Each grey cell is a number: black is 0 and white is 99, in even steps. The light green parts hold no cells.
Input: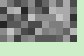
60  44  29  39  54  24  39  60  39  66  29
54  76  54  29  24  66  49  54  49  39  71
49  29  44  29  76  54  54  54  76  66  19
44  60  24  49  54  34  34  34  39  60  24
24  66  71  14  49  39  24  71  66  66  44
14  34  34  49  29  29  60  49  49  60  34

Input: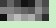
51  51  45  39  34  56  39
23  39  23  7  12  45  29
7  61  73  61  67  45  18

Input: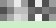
55  67  91  61  26  91  31  61
49  67  85  79  37  96  31  61
31  49  73  73  43  37  49  43

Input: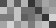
76  53  76  43  43  25  58  64
64  82  58  70  48  70  76  25
48  48  76  37  43  53  20  82
31  70  37  70  20  48  64  58

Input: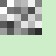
99  46  41  56  29  82
72  93  77  41  82  61
61  35  61  51  29  17
41  99  67  72  93  51
35  23  56  88  72  93

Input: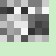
84  48  84  31  69  79  69
74  64  90  90  42  25  31
54  84  79  69  42  36  36
48  74  59  79  48  48  79
42  64  59  96  19  31  25
25  19  96  19  96  59  96
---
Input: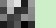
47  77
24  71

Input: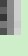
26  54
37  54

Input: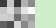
23  77
76  85

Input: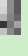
84  55
81  54

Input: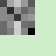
28  64
53  17

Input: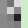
56  45
56  82
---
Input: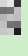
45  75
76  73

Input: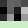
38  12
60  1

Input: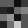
10  42
58  7

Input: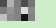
58  50
54  51

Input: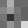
61  46
20  43

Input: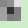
19  49
48  51

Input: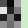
14  47
47  8

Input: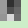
31  40
84  43

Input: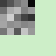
66  72
80  43
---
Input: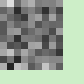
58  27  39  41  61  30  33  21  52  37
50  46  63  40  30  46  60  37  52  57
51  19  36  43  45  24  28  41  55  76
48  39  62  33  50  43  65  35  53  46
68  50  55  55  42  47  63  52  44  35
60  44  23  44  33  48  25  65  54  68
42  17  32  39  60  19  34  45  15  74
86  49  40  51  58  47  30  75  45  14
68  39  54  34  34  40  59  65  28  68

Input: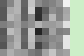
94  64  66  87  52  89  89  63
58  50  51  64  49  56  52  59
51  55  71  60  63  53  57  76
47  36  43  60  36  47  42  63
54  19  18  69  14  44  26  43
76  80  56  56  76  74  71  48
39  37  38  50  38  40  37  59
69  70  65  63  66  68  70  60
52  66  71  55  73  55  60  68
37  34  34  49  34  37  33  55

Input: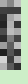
75  24  74  21  66  26  74  19  70  18
52  24  64  69  73  49  37  33  24  35
66  25  18  14  30  17  61  12  82  69

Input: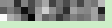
72  13  41
46  63  62
52  52  47
28  54  43
49  63  50
29  18  36
44  41  22
26  56  45
65  80  38
49  60  65
29  28  2
51  6  33
18  37  58
55  48  67
54  35  97

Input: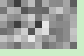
36  53  66  67  76  73  42
64  62  57  54  54  54  65
53  78  48  53  48  49  56
54  69  59  56  45  64  50
66  40  68  90  86  55  42
39  42  48  22  79  67  72
73  43  80  66  33  90  61
56  33  66  54  80  71  62
24  66  54  25  65  81  43
47  70  57  44  48  67  54
66  46  70  59  43  76  61

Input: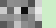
81  90  81  36
31  65  52  51
52  5  45  55
54  83  61  75
55  41  56  46
38  79  57  34

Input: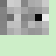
78  67  92  73  67
68  60  3  65  59
66  57  53  72  58
52  63  50  56  63
78  71  78  75  71
80  67  42  74  66
44  51  50  51  52

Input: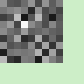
49  27  33  36  35  26  59  24  38
36  38  10  52  38  41  20  63  49
57  29  31  30  45  24  64  15  66
28  57  72  43  40  67  24  69  10
57  16  34  54  37  23  54  48  46
42  48  9  96  60  16  33  46  48
32  55  74  27  38  64  37  48  15
34  51  32  61  43  38  32  45  22
57  46  24  50  54  22  56  12  72
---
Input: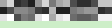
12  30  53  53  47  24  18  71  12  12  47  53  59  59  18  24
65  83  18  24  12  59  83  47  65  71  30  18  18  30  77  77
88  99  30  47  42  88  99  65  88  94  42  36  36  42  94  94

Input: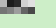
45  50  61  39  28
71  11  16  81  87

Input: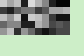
23  12  34  46  46  23  34  64  64  69
40  52  52  12  12  69  58  28  34  28
58  74  18  58  40  18  7  18  28  28
74  58  79  7  79  74  58  23  7  7
79  64  74  12  85  69  52  12  1  1

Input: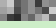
51  23  17  51  40  62  73  40
62  68  29  45  56  45  29  79
68  79  35  45  56  23  56  51

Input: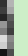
8  30
14  36
19  70
24  64
48  24
58  30
80  48
85  53

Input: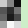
33  17  45
39  11  28
62  96  85
79  51  5
